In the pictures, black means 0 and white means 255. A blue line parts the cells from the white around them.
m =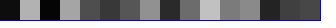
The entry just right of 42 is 108
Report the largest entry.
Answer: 193
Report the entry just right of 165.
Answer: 78

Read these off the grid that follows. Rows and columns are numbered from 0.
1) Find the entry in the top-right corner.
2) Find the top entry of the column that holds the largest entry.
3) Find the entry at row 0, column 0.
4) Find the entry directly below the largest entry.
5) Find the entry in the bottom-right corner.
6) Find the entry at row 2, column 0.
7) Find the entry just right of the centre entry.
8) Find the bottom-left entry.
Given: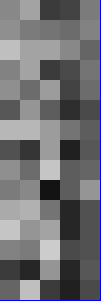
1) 123
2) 59
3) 136
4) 149
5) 74
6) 191
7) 32
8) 101

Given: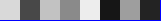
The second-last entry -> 158
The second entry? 72
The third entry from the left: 194

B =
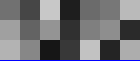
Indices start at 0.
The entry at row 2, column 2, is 22
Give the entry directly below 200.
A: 148
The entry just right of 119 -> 186
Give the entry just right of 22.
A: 56
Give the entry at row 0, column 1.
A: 70
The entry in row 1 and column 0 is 160

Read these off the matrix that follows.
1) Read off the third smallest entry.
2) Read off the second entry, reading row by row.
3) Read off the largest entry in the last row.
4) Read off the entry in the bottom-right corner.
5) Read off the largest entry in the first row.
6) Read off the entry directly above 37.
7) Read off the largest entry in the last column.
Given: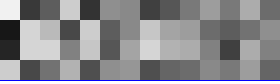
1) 51
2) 57
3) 205
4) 101
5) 241
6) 23
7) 143

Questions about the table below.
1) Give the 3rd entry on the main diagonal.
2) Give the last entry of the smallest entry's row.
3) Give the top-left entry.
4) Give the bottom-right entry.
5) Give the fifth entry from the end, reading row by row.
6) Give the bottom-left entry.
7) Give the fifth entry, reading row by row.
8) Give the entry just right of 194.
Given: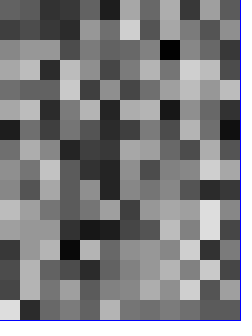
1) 151
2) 56
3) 98
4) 91
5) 111
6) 221
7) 98
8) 91

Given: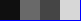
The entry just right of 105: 69
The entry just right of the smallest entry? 105

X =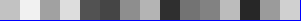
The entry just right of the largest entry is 161
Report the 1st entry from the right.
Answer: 208
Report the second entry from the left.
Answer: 241
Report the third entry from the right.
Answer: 39

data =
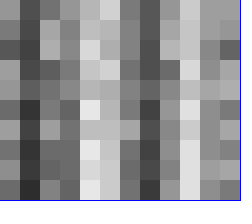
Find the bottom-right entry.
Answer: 122
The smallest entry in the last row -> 45
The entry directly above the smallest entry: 58
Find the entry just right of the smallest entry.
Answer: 130
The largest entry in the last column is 174
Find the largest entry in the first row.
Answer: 209
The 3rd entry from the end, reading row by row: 224
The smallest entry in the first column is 87
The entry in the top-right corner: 158
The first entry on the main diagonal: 150
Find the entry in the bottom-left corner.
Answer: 107
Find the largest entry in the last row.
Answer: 231
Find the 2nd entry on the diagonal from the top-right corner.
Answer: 158
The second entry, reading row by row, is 79
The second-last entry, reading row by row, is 142
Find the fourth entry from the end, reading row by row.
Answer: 150

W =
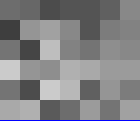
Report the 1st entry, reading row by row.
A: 109
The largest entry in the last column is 161
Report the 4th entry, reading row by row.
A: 84
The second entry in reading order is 103
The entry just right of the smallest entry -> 149
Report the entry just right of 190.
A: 130
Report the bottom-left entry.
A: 169
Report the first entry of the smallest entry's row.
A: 62
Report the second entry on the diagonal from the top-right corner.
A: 124

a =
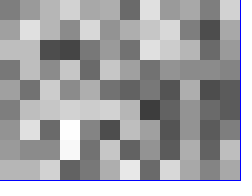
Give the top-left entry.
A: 126
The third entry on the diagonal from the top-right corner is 182
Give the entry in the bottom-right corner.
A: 168
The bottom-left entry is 182
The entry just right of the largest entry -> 132
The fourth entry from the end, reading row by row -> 216
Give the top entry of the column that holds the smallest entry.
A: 224
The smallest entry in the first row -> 106
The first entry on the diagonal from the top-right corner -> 210
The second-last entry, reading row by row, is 132
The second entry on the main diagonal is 224
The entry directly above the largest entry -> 210
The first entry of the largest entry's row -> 147
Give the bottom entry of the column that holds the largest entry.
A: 98
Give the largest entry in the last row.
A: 232
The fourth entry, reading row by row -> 210
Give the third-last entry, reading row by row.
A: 168
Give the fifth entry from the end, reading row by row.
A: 106
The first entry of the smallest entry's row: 126
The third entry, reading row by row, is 182
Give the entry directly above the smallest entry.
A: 120
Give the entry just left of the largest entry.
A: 106

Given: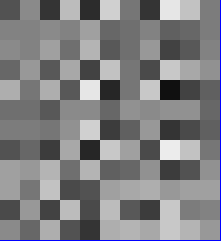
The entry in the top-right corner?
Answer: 124
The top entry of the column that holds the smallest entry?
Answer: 230
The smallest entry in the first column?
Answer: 74
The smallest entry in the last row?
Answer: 52
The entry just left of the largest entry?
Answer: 74
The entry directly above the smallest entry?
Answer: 200
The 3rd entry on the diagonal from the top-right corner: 66
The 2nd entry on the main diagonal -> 130
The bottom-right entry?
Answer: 152
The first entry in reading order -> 82
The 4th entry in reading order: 188
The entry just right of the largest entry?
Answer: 194
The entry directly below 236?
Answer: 60
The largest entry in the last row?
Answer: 200
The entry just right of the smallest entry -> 66
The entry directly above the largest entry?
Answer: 52
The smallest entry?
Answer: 16
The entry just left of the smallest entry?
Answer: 200
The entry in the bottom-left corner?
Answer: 138
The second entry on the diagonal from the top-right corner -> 103
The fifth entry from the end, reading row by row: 180
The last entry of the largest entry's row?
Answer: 118
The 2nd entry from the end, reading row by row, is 180
